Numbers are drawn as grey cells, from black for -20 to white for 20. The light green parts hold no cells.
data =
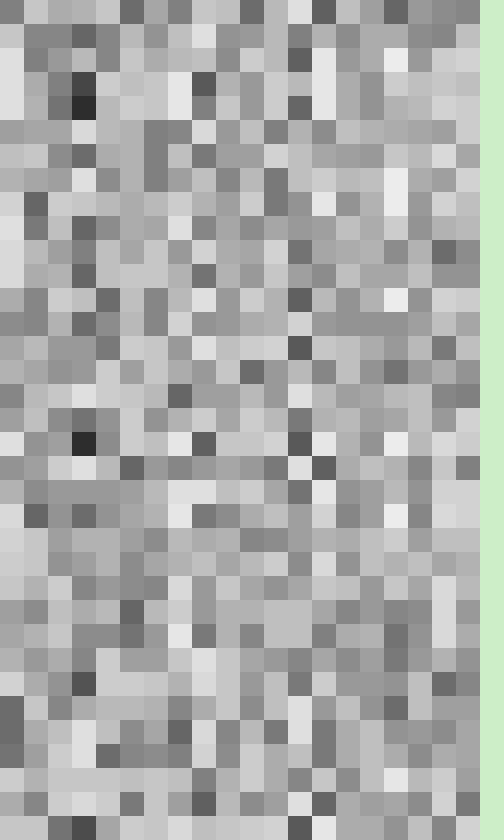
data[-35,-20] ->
0
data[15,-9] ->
4
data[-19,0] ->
1
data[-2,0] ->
7
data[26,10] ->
1
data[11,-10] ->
4
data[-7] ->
[13, 7, 3, -7, 12, 12, 11, 8, 14, 11, 4, 10, -1, 12, 4, 4, 3, 10, -3, 1]
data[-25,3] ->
0
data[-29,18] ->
14
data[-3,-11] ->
8
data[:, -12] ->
[11, 15, 10, -6, 0, 14, -1, 10, 8, 1, 13, -2, 15, 3, 15, 4, 5, 12, -5, 4, 15, -1, 7, 10, 4, 4, -1, 15, 14, 7, 14, 13, 0, -5, 10]
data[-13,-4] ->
12
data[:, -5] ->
[5, 7, 7, 3, 3, 8, 4, 10, 8, 7, 8, 6, 8, 3, 7, 3, 6, 5, 3, 10, 5, 5, 10, 10, 4, 4, 8, 5, 4, 3, 10, 10, 10, 5, 7]
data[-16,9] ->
6
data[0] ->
[0, 11, 7, 8, 11, -3, 6, 0, 11, 10, -3, 9, 15, -5, 10, 5, -4, 4, 2, 1]
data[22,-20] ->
13
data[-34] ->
[11, 1, 1, -4, 1, 9, 3, 10, 15, 3, 4, 9, 0, 8, 2, 7, 7, 2, 1, 10]
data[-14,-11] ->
2
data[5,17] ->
6
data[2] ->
[15, 0, 4, 9, 1, 11, 7, 9, 10, 2, 12, 9, -5, 16, 4, 7, 17, 4, 12, 13]
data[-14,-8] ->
5
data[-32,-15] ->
10
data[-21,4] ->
-1
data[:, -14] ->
[6, 3, 7, 11, 11, 0, 0, 0, 9, 6, 11, 11, 1, 1, 11, 11, 9, 3, 10, 4, 9, 8, 2, 6, 1, 9, 4, 5, 11, 8, 6, 2, 11, 11, 11]
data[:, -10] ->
[-3, 4, 12, 4, 4, 10, 5, 9, 12, 2, 6, 4, 12, 7, 12, -3, 9, 12, 11, 4, 12, 7, 1, 9, 6, 8, 1, 6, 4, 2, 9, 12, 12, 2, 12]
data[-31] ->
[15, 8, -2, -13, 9, 12, 11, 16, 0, 11, 4, 12, -4, 16, 7, 3, 8, 9, 13, 12]
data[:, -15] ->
[-3, 9, 11, 10, 12, 8, 8, 8, 7, 7, 6, 11, 10, 9, 12, 5, 11, 12, 12, -4, 5, 6, 5, 2, 2, -4, -2, 5, 12, 9, 2, 1, 10, -1, 12]
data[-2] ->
[7, 1, 12, 14, 12, -1, 11, 5, -5, 9, 2, 5, 15, -4, 7, 5, 6, 2, 13, -1]
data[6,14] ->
5
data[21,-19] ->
-4
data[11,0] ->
14

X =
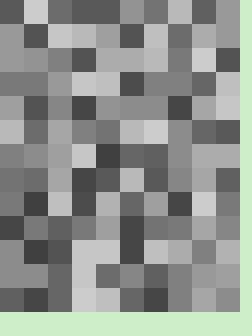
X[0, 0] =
-6
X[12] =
[-5, -9, -4, 12, 10, -4, -9, 0, 6, 2]
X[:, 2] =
[-3, 11, 0, 4, 1, 6, 5, 6, 10, -5, -7, -4, -4]
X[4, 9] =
11
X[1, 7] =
-3
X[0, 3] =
-6
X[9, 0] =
-9
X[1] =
[4, -7, 11, 9, 5, -7, 10, -3, 7, 4]
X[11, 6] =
-5
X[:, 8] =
[-5, 7, 12, -4, 6, -4, 7, 6, 12, 6, 0, 4, 6]
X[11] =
[2, 2, -4, 11, -3, 1, -5, 0, 4, 5]
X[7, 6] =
-6
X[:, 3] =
[-6, 9, -7, 11, -9, 0, 11, -9, -8, -1, 11, 11, 12]
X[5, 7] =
2
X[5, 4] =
-2
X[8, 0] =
-1
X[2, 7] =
-1
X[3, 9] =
10
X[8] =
[-1, -10, 10, -8, 8, -4, 5, -9, 12, -1]
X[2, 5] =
7
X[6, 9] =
7
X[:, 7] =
[9, -3, -1, 0, -9, 2, 2, 1, -9, -1, 7, 0, 0]
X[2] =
[4, 3, 0, -7, 7, 7, 9, -1, 12, -7]
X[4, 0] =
5
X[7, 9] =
-5
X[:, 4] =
[-6, 5, 7, 10, 3, -2, -10, -6, 8, 5, 11, -3, 10]

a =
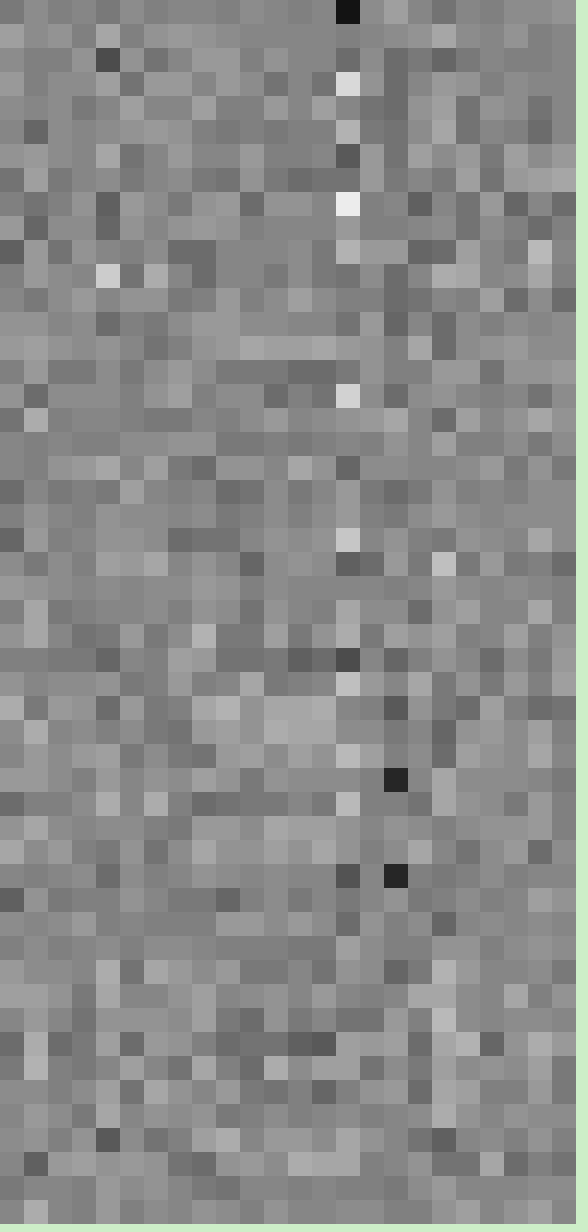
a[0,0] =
-1
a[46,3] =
-1
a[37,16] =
3
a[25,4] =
1
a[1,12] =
1
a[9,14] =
4
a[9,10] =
0
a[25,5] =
1
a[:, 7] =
[1, 4, 1, 4, 1, 3, 4, 2, -1, 3, -3, 1, -1, 2, 0, 4, 5, -1, 3, -1, 0, 1, -3, 1, 2, 0, 2, 5, 4, 0, -2, -1, 2, 0, -1, 2, 1, -1, 0, 2, 4, 3, 2, 3, -2, 3, 2, 0, -2, 1, 1]
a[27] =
[0, 0, -1, -1, -4, 1, 0, 5, 4, -2, -2, -1, -5, -3, -8, 1, -4, 0, 3, 1, -3, 2, -1, 4]
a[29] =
[7, -1, 4, 3, -3, 4, -1, 0, 6, 8, 3, 6, 6, 7, 1, 0, -6, 3, -1, -3, 5, 0, -3, -2]
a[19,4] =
6
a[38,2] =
2
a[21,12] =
0
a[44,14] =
5
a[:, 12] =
[0, 1, 1, 1, 1, 0, 0, -3, 3, 1, 2, 2, 5, 1, 5, -3, 0, 1, -1, 6, -1, 0, 2, 3, 1, 1, -1, -5, 0, 6, 6, 5, 2, 1, 5, 3, 1, -1, 4, -1, 1, 1, -1, -5, 2, 0, 0, 4, 7, 0, 1]
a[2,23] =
1
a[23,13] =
2
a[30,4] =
0
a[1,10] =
1
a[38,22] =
2
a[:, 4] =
[-1, 6, -8, 5, 1, 2, 6, 2, -5, -4, 1, 12, 1, -3, 3, 2, 2, 1, 0, 6, -1, 3, 3, 5, 2, 1, -1, -4, 3, -3, 0, 5, 4, 7, 2, -1, -3, 0, 0, 2, 7, 6, 3, 5, 1, 5, 6, -6, 3, 4, 4]
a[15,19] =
4
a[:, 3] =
[1, 0, 3, 2, -1, 1, 1, 1, 3, 2, 3, 1, 4, 2, 2, -1, 2, 1, 0, 4, 0, 0, 1, 0, 1, 0, -2, -1, 2, 3, 2, 4, 0, 2, 1, 0, 2, 0, 4, 1, 1, -1, -2, -1, -1, 2, -1, 3, 5, 0, 0]
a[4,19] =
-2
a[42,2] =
1
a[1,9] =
2
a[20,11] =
2
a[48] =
[1, -5, 4, 5, 3, 4, 3, -2, -3, 3, 4, 2, 7, 6, 6, 0, 1, 3, -2, -2, 6, -3, 0, -2]
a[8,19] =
-2
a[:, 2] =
[0, 3, 0, 2, 2, 2, 2, -1, 0, 2, -2, 2, 2, 1, 3, -1, 2, 0, 1, 3, -1, 1, 0, 2, 2, -1, 1, -1, 2, 4, 1, 2, 2, 0, 2, 4, 1, -1, 2, 0, 2, 3, 1, -3, 0, 0, 2, 0, 4, 1, 1]
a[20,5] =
5
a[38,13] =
2

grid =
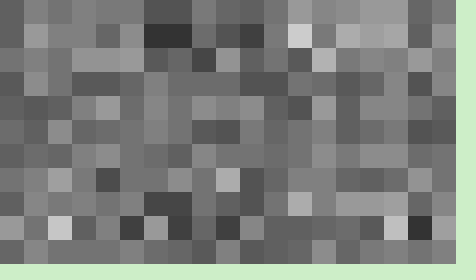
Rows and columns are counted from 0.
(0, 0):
-5
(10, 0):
-4
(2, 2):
-2
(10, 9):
0
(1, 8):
-3
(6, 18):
-2
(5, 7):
-2
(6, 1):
-3
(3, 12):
-2
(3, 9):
-3
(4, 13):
4
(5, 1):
-5
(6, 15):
2
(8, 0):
-5
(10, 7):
-4
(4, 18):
-5
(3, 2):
-2
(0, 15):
4
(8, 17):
-4
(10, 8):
-6
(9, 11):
-5
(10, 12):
-4
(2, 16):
0
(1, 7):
-12
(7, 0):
-2
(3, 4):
-6
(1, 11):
-1
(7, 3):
-1
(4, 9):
0
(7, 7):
2
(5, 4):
-3
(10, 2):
-2
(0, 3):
0
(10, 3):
-2
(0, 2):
-2
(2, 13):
8
